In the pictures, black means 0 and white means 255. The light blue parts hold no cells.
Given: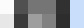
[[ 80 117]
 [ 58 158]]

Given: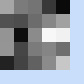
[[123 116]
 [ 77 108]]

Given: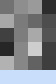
[[142 154]
 [123 104]]

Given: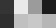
[[233 155]
 [192 200]]

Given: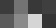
[[115  56]
 [138 213]]

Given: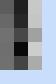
[[ 32 200]
 [ 39 197]]

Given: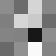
[[108 213]
 [214 202]]
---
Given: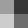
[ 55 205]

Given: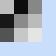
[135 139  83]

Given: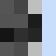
[191  84  20]

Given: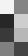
[132  39]

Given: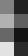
[ 33 177]

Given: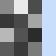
[ 76  73 184]

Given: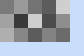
[207  76  92]

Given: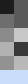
[ 90 110]
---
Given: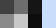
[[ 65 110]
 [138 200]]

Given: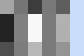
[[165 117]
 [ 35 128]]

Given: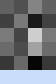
[[ 97  80]
 [ 64 121]]

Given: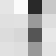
[[229 251]
 [224 225]]

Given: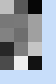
[[191  88]
 [120 121]]

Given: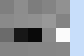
[[127 141]
 [138 142]]

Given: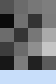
[[ 83 107]
 [ 11 113]]
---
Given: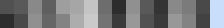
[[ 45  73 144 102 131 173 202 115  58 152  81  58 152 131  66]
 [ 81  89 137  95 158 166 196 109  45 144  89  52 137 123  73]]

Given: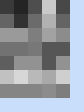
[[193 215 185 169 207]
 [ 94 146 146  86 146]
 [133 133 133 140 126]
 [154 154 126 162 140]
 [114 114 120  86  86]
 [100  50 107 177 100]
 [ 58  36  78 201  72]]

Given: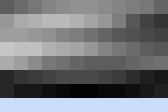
[[198 192 192 177 170 164 151 132 119 107  93  87]
 [151 170 177 185 185 177 164 151 125  87  66  52]
 [158 158 151 145 132 125 113 101  87  81  73  66]
 [170 158 139 119 113 101  93  93  93 101 107 113]
 [ 93 107 119 132 139 145 145 139 132 125 119 101]
 [ 39  52  59  66  73  73  73  66  59  45  32  24]
 [ 39  24  24  16   9   3   3   9   9  16  24  32]]

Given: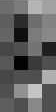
[[ 79 145 196  79]
 [109 123 181 161]
 [ 94  79 137  79]
 [101  15 123 137]
 [ 71  79 116  31]
 [ 94  44 109 131]
 [ 71  79  79 175]
 [ 87   3  58  79]]

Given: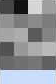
[[ 69  17 214 158]
 [ 82 152 172 186]
 [145 124 139 124]
 [105 112 118  97]
 [165 172  90 132]]

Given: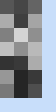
[[192 143 185]
 [ 51  57 172]
 [172  63 165]
 [128 212 143]
 [ 86  70 100]
 [120  37  78]
 [151  37  57]]
